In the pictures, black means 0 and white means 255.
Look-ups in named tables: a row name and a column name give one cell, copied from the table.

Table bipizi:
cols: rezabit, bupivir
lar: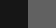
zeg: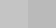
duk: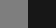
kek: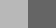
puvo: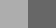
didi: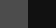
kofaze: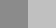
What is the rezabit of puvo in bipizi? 173
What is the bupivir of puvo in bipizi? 103
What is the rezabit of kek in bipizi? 184
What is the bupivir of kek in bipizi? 101
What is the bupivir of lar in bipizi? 97
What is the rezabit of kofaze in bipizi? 139
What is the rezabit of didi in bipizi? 76
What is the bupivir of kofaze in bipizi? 192
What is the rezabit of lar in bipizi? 22
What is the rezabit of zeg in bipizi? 196
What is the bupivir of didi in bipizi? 17
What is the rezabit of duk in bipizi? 126
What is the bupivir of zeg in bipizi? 186
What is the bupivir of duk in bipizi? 23

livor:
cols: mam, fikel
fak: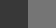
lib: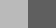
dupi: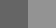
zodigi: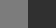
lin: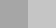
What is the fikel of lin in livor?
197
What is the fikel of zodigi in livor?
48
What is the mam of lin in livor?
166
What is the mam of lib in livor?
186
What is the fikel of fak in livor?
117
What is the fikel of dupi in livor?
147
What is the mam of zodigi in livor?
124
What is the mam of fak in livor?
56

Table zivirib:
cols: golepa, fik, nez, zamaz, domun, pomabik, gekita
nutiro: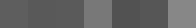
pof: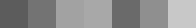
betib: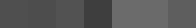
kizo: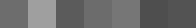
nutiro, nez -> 90
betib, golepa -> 79
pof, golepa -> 92
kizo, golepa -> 109
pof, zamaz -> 168
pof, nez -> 162
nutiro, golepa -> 94

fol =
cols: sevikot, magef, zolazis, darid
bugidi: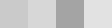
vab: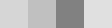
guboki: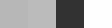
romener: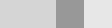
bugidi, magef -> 215
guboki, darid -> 254
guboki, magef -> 187
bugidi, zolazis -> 164
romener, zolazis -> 152
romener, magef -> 213
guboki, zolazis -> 50
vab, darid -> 224
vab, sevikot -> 214
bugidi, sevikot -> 202
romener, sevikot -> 213
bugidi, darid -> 226
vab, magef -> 192
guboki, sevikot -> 183
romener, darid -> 231
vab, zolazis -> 129
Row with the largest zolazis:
bugidi

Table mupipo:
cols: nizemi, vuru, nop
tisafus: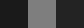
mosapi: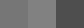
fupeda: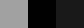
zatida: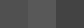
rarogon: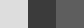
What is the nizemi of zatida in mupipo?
80
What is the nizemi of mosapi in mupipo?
118
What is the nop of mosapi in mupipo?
78
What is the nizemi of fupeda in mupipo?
161
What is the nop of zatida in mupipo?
67
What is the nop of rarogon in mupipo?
94
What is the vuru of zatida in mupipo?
88
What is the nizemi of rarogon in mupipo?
221
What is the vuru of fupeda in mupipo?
1
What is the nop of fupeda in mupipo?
25
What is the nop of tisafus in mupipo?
35
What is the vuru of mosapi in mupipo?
129
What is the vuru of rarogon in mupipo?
59
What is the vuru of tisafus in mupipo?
126
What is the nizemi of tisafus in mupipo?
26
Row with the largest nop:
rarogon

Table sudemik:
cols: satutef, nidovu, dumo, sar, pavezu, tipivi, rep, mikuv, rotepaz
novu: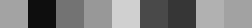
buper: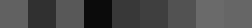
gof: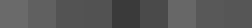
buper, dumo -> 88
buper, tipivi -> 63
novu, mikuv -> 177
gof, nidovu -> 96
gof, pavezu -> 58
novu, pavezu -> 208
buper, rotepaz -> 102
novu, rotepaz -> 162
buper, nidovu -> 48
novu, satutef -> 163
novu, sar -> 152
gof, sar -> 82
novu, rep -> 54
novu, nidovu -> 14
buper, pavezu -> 56
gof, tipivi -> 74
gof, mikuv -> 88
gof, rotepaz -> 86
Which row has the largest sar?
novu

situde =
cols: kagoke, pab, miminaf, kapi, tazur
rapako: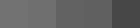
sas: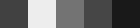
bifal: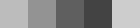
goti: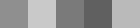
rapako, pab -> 111
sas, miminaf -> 115
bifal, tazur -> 205
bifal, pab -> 147
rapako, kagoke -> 114
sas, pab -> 237
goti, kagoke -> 143
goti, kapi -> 96
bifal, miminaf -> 95
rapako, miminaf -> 98
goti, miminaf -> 122
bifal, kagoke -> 188
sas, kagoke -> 65
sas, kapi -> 70
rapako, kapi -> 96
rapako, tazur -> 71
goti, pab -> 201
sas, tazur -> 25

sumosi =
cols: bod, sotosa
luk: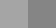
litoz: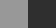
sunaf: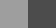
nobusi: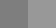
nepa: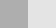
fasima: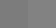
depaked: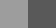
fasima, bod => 124
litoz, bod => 152
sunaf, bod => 158
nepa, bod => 174
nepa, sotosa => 228
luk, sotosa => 133
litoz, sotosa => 47
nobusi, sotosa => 152
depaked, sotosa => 89
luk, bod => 165
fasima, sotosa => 130
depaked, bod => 157
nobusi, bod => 126
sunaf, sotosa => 76
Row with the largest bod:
nepa

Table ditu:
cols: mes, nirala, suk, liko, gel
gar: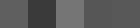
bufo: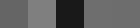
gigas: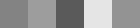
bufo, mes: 101
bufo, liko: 110
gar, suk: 117
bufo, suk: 25
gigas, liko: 229
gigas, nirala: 157
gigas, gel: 147
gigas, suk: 90
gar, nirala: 58
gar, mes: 95

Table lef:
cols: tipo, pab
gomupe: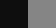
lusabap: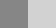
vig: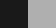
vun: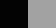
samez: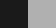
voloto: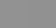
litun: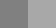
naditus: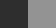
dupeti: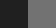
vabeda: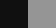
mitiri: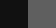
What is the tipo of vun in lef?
3
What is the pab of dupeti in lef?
114
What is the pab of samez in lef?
176
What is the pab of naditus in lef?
147
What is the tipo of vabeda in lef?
16
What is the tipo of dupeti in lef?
32
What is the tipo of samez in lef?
26
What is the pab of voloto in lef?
145
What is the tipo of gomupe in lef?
14
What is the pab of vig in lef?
175
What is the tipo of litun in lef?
128
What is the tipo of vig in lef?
25
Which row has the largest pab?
lusabap

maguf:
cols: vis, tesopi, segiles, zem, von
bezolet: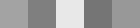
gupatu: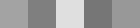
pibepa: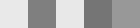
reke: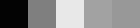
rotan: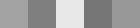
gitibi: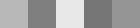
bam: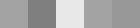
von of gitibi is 149
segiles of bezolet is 232
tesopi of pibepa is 127
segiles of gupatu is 223
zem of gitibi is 117
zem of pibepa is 117
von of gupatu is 152
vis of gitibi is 183
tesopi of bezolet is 127
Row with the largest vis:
pibepa

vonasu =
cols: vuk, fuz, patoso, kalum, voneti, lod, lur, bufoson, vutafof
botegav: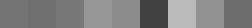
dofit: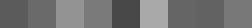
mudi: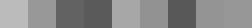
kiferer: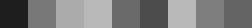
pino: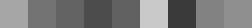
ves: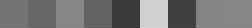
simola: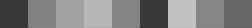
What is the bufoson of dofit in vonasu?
98
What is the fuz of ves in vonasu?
104
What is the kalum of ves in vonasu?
98
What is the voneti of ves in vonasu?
58
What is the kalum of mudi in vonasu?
90
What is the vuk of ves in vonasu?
115
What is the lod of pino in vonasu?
201
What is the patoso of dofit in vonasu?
147
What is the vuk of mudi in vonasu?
187
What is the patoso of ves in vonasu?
133
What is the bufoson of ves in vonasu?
131
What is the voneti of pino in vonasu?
96
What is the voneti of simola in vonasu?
131
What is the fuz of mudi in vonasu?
152
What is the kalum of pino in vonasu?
76
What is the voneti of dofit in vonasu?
72
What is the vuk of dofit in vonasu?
91

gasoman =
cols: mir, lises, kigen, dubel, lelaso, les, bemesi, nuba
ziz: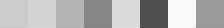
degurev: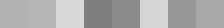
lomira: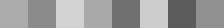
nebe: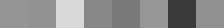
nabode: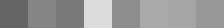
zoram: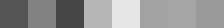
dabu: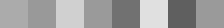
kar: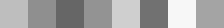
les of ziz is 78
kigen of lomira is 210
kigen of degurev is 216
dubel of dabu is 154
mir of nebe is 149
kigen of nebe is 217
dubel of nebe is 136
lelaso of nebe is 121
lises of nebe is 146
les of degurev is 213
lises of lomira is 139
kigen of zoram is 70
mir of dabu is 171
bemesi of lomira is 92
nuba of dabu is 154
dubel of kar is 147
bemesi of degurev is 150
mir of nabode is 101

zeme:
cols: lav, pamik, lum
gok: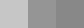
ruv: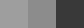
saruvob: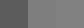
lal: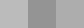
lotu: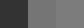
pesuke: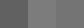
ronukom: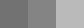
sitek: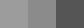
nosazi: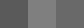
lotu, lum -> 124
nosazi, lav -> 90
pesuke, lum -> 116
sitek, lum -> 85
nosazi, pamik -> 127
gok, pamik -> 149
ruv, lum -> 57
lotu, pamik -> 117
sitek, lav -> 156
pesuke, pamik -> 124
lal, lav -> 187
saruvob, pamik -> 126
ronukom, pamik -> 132
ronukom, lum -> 186
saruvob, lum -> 129
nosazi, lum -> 105
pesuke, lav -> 97
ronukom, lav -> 114
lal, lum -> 173
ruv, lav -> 158

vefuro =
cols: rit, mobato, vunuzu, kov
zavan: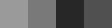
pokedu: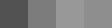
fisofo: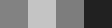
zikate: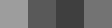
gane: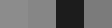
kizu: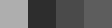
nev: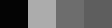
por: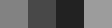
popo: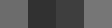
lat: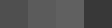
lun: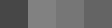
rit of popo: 108
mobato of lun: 129
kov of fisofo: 33
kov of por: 156
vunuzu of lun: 118
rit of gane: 140
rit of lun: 71

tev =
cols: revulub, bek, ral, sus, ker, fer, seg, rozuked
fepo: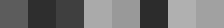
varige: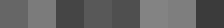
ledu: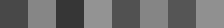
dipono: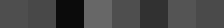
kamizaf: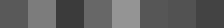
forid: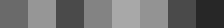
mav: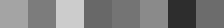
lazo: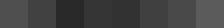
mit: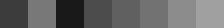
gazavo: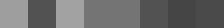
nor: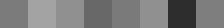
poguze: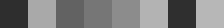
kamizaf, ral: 59
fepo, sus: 170
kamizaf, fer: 86
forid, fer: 147
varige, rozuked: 59
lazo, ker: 50
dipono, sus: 103
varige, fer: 131
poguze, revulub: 46
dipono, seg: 84
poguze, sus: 118
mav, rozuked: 108
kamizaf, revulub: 89
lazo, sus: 53
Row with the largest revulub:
mav

